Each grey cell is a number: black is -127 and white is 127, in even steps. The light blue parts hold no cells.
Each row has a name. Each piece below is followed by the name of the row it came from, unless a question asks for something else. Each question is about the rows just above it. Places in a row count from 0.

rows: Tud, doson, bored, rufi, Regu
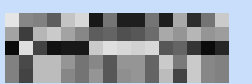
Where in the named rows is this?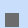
doson, 10
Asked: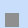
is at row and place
Regu, 8
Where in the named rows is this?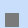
rufi, 12
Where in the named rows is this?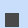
rufi, 1
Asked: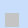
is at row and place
Tud, 4
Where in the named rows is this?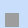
doson, 15

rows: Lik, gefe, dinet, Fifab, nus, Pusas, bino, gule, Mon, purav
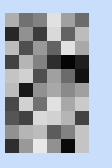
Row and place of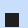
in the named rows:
Fifab, 5
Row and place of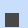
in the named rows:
bino, 0
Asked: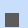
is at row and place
Mon, 3
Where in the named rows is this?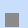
Pusas, 4
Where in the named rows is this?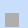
Lik, 0
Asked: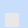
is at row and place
purav, 2
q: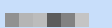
Mon

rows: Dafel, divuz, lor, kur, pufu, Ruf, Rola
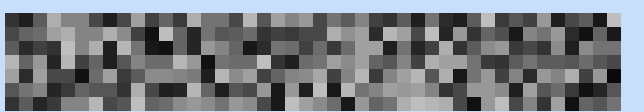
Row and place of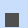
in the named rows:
divuz, 35
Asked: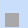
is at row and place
pufu, 22
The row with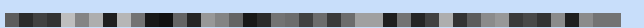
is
lor
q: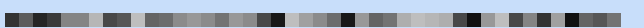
Rola
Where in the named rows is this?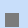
pufu, 13
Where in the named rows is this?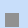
divuz, 24
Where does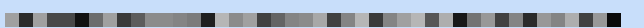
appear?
pufu

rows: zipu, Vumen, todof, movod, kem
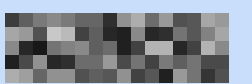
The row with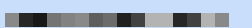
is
todof
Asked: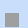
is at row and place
kem, 1

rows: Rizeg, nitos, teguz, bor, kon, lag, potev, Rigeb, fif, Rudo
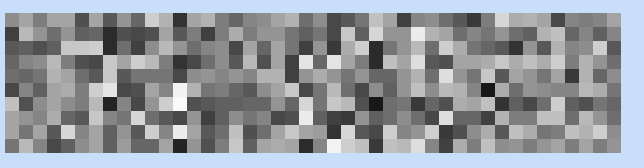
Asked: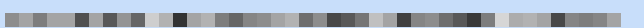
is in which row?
Rizeg
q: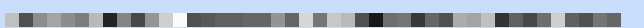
potev
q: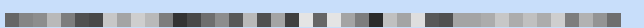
bor
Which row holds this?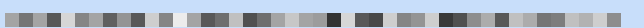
fif

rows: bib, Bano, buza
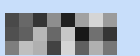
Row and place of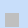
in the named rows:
buza, 1
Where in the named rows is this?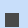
bib, 0

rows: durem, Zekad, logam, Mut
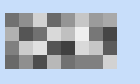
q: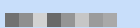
durem
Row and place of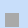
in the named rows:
durem, 7
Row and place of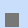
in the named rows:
Zekad, 6
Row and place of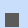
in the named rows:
logam, 7
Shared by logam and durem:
[70]
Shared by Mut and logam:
[0]
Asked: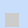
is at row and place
logam, 1

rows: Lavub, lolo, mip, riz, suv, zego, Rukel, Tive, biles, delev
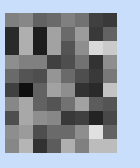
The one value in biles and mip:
[14]
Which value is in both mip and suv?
[-43]
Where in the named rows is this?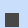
Tive, 7
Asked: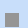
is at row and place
suv, 3

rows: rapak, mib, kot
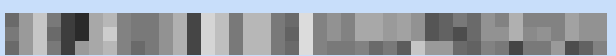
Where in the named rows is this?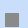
mib, 37
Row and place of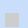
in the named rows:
mib, 7
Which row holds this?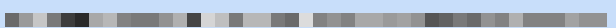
rapak
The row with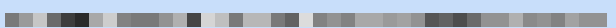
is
mib
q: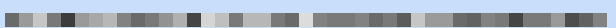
kot

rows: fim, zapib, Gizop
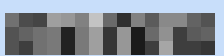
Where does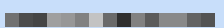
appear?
fim
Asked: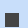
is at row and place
fim, 2

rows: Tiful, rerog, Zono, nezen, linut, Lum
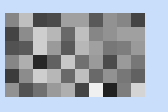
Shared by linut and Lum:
[18]
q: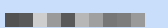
Zono
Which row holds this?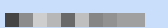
rerog
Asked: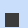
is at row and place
linut, 0

